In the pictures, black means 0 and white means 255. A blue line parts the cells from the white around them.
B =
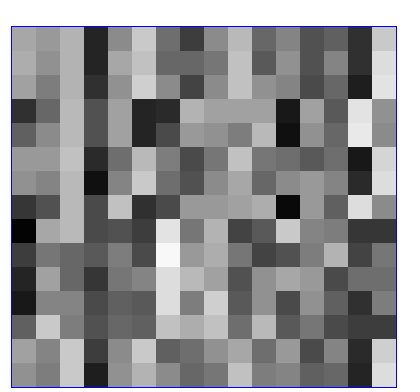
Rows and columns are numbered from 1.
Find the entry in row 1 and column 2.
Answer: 153
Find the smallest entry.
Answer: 3
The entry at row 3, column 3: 179
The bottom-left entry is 145
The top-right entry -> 201
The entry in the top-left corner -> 167
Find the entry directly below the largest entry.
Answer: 221
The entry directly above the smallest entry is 54
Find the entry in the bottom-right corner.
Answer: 221
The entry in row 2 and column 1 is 173
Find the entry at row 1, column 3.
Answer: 179
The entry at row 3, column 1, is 161
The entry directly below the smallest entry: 61
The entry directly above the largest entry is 227
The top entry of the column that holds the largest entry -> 110

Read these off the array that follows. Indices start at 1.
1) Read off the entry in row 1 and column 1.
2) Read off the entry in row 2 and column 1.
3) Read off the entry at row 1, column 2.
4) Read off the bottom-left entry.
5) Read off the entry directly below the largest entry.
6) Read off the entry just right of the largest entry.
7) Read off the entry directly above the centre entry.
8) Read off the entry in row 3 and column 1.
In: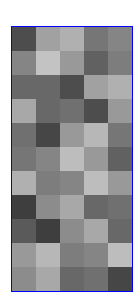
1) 77
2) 133
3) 161
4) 140
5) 104
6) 153
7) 153
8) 104

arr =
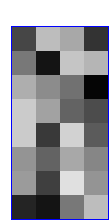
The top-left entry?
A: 70
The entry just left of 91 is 210
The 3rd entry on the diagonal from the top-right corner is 140
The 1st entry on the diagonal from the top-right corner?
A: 51
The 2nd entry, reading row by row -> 189
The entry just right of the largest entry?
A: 148
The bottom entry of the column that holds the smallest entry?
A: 189
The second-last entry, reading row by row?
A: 120
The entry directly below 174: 203
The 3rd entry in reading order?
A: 168

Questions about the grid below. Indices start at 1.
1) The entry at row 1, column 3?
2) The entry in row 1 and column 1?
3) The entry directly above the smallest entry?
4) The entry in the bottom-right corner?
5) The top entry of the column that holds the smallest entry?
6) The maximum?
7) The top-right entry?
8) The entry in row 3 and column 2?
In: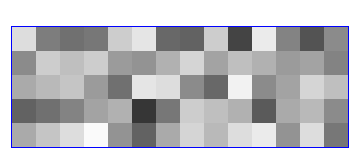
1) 112
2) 221
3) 229
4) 119
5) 229
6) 250
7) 139
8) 185

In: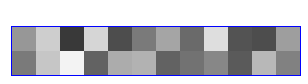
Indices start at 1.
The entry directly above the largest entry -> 57
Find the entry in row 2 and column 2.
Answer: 198
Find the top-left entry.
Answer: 151
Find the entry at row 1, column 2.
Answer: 206
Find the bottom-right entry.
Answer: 129
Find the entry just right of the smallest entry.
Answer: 214
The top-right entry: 158

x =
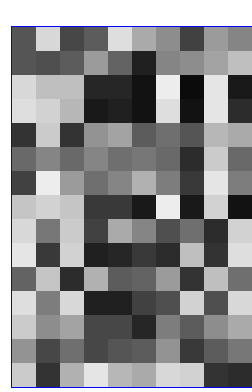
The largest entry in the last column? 222
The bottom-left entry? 203
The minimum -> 11
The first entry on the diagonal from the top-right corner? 133
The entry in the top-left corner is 85
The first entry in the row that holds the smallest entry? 216
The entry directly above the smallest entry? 141
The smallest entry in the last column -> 18
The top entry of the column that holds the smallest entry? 65
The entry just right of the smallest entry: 229
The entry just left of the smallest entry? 237
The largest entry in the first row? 222
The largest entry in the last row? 229
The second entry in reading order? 216
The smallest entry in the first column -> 51
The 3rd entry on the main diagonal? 191
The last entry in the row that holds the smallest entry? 25
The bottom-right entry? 44
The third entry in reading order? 71
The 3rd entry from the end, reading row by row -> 210
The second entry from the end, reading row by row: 51
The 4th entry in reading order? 92
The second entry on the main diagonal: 79
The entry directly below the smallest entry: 18

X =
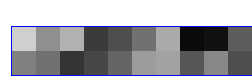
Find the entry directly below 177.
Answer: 52
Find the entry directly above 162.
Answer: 170
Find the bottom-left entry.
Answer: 128
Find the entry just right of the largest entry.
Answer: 143
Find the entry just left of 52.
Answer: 113
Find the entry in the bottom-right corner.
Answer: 78
